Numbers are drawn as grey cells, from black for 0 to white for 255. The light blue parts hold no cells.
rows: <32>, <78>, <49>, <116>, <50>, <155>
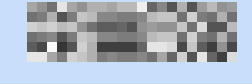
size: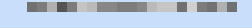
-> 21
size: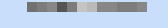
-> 12
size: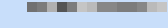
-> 14
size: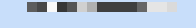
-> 15

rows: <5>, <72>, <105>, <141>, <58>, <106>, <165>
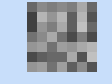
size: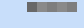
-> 5
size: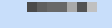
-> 7
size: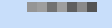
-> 7

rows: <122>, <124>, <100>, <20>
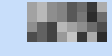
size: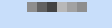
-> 6
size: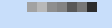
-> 7
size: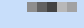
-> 5
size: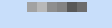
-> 6

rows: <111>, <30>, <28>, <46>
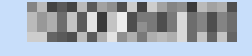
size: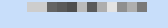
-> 12
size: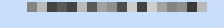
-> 18
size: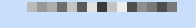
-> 15
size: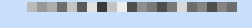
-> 21
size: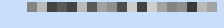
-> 19

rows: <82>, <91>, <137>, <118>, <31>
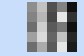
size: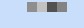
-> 4
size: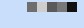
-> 5

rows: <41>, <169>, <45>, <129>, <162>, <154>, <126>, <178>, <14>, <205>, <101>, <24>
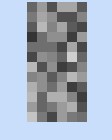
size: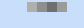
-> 4
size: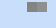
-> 2

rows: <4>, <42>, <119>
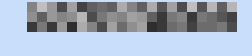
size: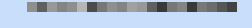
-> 21
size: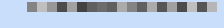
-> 19
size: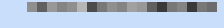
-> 19
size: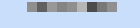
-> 9
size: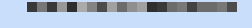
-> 21

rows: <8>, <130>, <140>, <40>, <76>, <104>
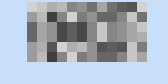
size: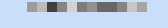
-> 12
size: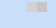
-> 2
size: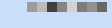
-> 8
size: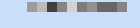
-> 10
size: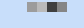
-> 4
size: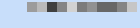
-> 11

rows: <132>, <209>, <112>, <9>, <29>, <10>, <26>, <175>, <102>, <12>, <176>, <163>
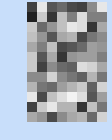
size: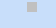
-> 1
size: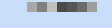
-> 7
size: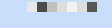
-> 7

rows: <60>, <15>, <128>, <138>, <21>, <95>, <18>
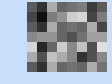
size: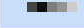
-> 5
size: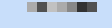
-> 7

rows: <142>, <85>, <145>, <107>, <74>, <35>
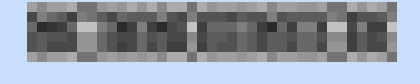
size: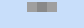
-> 3
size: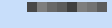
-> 8
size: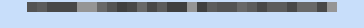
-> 31

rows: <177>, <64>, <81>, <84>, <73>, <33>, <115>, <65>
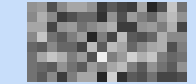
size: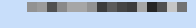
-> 16
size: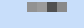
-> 4
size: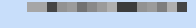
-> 16

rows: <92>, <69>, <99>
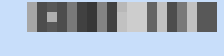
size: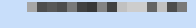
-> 16
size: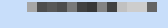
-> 13
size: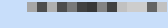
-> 14
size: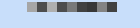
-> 9
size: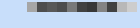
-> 11

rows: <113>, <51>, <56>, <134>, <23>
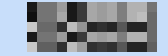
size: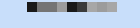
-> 9
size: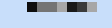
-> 7

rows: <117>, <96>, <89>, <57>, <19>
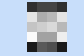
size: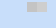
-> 2
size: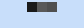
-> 3
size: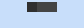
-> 3
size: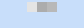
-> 3

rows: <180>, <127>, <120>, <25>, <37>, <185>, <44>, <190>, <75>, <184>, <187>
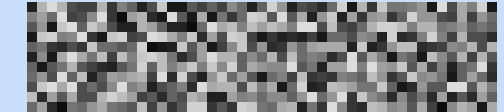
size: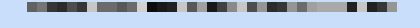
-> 37
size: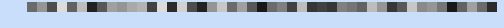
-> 47
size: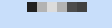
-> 6

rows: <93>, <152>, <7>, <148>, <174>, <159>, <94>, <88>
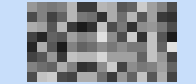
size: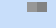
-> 2
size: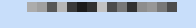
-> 15
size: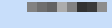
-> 8

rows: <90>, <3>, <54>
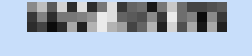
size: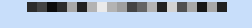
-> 20
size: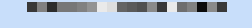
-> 20
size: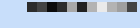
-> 11
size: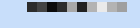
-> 10
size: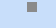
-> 1
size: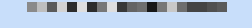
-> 20

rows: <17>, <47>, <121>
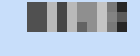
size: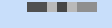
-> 7
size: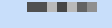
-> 7
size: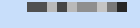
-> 10
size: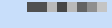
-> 8

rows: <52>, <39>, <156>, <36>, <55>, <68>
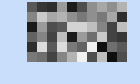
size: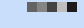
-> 5
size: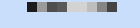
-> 9
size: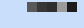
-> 5
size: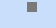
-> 1
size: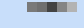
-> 5

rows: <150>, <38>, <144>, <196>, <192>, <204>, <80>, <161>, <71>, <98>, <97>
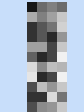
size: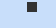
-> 1
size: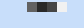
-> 4

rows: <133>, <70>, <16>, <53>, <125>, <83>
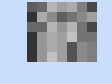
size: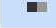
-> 2
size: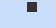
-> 1
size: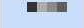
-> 4

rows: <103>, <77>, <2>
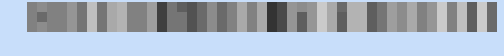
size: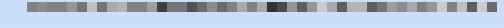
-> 47
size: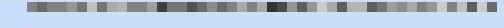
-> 47
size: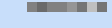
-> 8
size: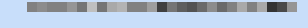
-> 27
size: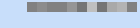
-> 11
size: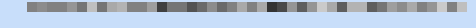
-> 44
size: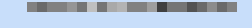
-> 21

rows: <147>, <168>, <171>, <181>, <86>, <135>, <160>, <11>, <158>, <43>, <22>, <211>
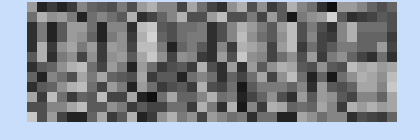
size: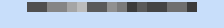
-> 17
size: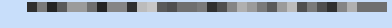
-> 36
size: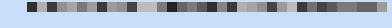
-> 36
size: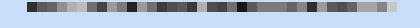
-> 37

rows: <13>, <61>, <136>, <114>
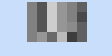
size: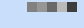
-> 5
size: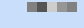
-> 5
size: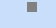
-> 1
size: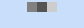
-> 3
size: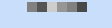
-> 6
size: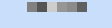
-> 6
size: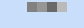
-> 4

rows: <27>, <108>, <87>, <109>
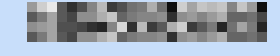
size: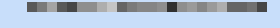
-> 24
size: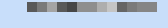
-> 13
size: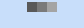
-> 3

